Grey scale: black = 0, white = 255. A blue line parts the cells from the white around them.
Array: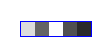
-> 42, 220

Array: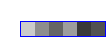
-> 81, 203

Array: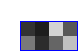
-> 88, 121

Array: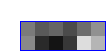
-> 145, 137

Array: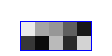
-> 24, 55

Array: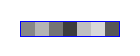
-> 88, 135

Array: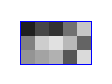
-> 198, 148
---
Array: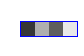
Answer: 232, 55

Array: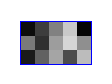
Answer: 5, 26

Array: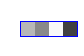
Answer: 65, 183

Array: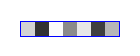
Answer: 183, 211

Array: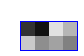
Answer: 182, 202

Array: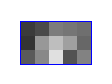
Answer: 111, 90

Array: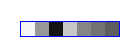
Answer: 94, 244

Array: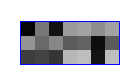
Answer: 162, 61
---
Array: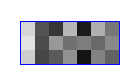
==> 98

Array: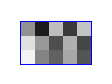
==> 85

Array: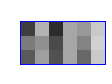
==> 201

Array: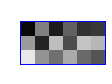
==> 84

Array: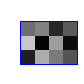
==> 84

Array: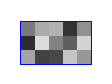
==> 151

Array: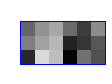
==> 81

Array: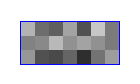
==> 157

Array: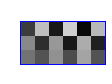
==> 83
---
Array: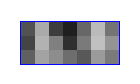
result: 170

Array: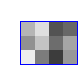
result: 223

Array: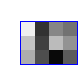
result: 50

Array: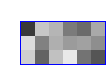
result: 199

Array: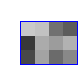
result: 194

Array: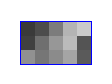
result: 76

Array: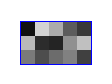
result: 211

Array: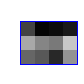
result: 4
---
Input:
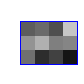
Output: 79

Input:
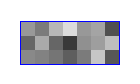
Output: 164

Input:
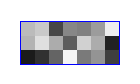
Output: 156

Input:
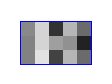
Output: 182

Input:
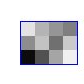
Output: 149

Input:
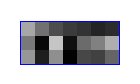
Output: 36

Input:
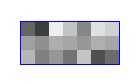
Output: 224

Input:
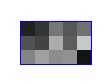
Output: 87

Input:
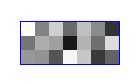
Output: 139
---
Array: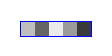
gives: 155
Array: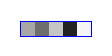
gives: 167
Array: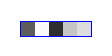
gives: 197
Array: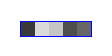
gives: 103
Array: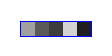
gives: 90
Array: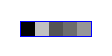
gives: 109
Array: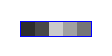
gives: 118
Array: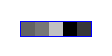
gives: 99
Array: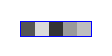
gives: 154
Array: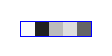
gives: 187
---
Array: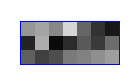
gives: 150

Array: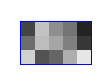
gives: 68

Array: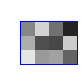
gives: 134

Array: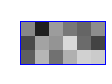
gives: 135

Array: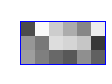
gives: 76

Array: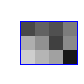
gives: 72

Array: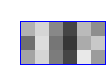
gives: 178

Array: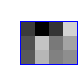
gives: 59

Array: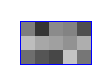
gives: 125
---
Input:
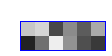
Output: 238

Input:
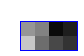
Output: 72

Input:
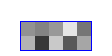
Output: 201

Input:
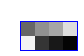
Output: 24

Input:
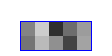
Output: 144

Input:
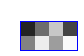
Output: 157

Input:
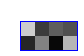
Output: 8

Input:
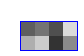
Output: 51
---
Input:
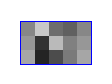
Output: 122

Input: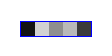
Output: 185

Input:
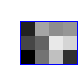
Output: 192

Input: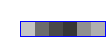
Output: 144

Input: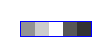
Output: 87

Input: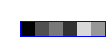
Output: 216
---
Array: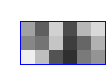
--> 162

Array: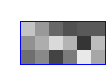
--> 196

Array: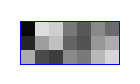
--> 10

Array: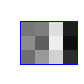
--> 119

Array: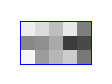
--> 238

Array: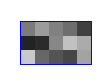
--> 123

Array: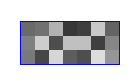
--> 106
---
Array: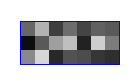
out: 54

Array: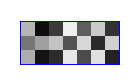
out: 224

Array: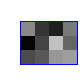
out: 151

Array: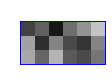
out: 74

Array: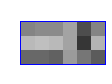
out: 118

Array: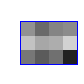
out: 112
